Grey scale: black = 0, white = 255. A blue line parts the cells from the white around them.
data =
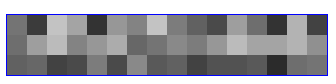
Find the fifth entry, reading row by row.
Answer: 51
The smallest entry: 43
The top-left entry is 116
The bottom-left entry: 97
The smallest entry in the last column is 66
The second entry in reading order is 59
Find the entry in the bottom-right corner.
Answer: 116
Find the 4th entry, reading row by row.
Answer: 164
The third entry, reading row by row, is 195
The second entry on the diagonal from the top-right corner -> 179
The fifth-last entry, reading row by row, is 82
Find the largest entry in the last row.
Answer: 137
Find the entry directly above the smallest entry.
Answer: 164
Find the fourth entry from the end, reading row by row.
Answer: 89

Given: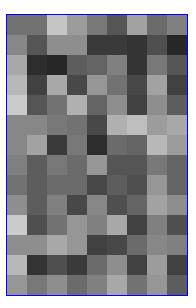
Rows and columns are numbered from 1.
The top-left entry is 114
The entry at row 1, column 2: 114
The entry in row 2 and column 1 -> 135
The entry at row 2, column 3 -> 142
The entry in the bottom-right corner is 93
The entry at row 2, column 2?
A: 85
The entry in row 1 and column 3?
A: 197
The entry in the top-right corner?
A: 128
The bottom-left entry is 150
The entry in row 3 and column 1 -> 168

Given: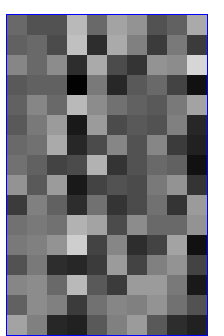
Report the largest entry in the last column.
214
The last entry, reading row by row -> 33
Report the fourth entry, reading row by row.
185
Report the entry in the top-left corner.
105
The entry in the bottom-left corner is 163
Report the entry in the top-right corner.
170
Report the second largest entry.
206
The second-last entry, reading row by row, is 45
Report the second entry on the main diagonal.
105
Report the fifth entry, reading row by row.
105
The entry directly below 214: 17
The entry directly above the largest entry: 59
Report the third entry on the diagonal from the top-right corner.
147
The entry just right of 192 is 45
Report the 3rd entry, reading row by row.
82
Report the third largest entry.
192
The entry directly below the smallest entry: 185
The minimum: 2
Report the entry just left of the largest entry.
140
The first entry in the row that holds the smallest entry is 89
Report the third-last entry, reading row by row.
89

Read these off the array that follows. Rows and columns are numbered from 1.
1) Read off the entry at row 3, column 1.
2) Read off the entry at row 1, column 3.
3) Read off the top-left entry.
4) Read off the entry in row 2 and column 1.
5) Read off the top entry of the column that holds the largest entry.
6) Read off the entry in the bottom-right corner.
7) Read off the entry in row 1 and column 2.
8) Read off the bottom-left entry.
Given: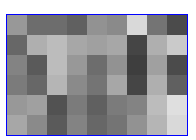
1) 131
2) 109
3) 152
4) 103
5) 75
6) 217
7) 109
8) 167

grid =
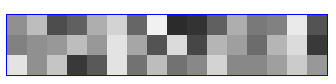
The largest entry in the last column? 152
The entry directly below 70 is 136
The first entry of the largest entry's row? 144
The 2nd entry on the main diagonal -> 144
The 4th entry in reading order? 96
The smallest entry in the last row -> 57
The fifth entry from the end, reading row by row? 136
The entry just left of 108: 159
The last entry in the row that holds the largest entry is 83
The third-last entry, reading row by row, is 159
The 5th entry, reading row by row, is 174
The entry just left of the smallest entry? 241
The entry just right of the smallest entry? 51
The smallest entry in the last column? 57

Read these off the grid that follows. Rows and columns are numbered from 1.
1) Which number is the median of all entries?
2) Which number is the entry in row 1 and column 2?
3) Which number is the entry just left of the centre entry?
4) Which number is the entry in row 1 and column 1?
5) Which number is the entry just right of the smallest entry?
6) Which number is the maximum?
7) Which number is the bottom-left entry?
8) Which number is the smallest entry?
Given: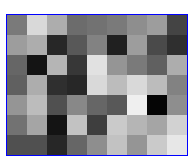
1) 136
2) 217
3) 39
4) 122
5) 142
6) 239
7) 80
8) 5

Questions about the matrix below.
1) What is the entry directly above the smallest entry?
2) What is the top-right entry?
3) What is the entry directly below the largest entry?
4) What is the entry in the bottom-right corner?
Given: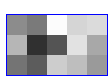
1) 122
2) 219
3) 84
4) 154

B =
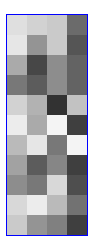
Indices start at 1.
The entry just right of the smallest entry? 194
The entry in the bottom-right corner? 63
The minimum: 50
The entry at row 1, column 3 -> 202
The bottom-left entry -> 202
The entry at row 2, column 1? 230
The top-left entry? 223
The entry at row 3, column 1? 170
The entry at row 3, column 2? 71
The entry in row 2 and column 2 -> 148
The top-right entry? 107

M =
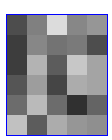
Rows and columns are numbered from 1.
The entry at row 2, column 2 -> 135
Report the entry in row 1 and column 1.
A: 77
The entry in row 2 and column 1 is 61
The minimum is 48
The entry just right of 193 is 92
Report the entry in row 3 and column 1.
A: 61
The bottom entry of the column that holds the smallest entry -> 150
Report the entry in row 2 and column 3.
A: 115
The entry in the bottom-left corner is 193

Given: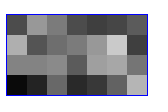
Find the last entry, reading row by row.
181
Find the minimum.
10
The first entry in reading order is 76
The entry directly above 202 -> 70
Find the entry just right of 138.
91
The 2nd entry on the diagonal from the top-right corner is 202
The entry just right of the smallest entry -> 35
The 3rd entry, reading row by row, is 123

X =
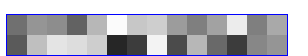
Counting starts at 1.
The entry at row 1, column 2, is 149
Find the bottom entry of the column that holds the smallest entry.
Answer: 38
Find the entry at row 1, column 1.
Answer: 112
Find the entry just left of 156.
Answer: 206
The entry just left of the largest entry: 183
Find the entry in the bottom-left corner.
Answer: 90
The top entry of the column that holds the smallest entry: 251

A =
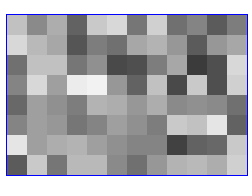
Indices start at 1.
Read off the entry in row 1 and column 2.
138
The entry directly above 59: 91
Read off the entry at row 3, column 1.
112
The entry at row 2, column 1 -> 216
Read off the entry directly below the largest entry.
179
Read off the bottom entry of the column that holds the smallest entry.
185
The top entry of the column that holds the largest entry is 201
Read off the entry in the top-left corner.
193
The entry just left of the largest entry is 236
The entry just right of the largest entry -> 151
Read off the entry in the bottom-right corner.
208
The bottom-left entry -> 91
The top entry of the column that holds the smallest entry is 132
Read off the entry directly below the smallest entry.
201
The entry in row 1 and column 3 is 173
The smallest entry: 59
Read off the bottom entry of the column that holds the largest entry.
185
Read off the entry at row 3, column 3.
193
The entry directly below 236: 125
